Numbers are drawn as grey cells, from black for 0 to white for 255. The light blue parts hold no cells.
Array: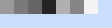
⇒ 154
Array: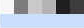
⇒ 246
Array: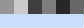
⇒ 149
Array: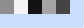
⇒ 142
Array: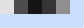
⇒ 225
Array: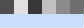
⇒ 78
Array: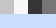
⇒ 197
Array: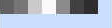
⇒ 97
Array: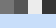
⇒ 117
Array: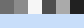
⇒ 109
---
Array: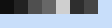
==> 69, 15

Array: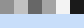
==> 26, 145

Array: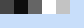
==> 195, 69

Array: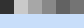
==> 116, 49

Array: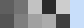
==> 205, 84

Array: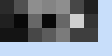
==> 32, 20

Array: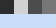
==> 119, 45

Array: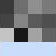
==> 122, 196

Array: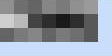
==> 154, 100

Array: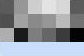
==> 91, 174
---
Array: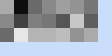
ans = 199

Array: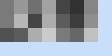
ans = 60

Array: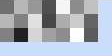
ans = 203

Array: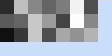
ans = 253

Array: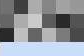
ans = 41

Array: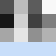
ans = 64

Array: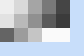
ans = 90
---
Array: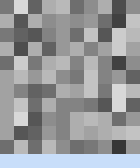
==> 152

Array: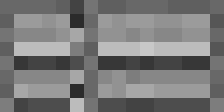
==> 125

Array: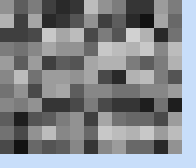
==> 146

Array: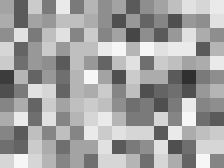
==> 133

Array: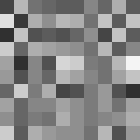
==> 153

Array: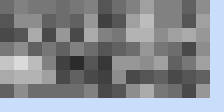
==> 151
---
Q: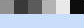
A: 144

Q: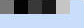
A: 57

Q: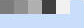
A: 144

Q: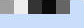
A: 101

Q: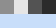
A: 83

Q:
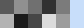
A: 156

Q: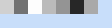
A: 187

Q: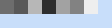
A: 162

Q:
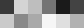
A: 212
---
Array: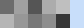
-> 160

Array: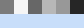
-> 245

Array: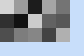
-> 156

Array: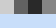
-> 98

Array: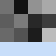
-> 18

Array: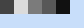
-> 219

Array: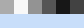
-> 248

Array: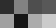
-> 130
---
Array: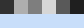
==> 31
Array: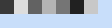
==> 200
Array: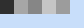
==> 156
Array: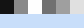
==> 224
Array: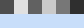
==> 47
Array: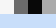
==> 170
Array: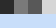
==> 214
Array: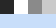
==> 202
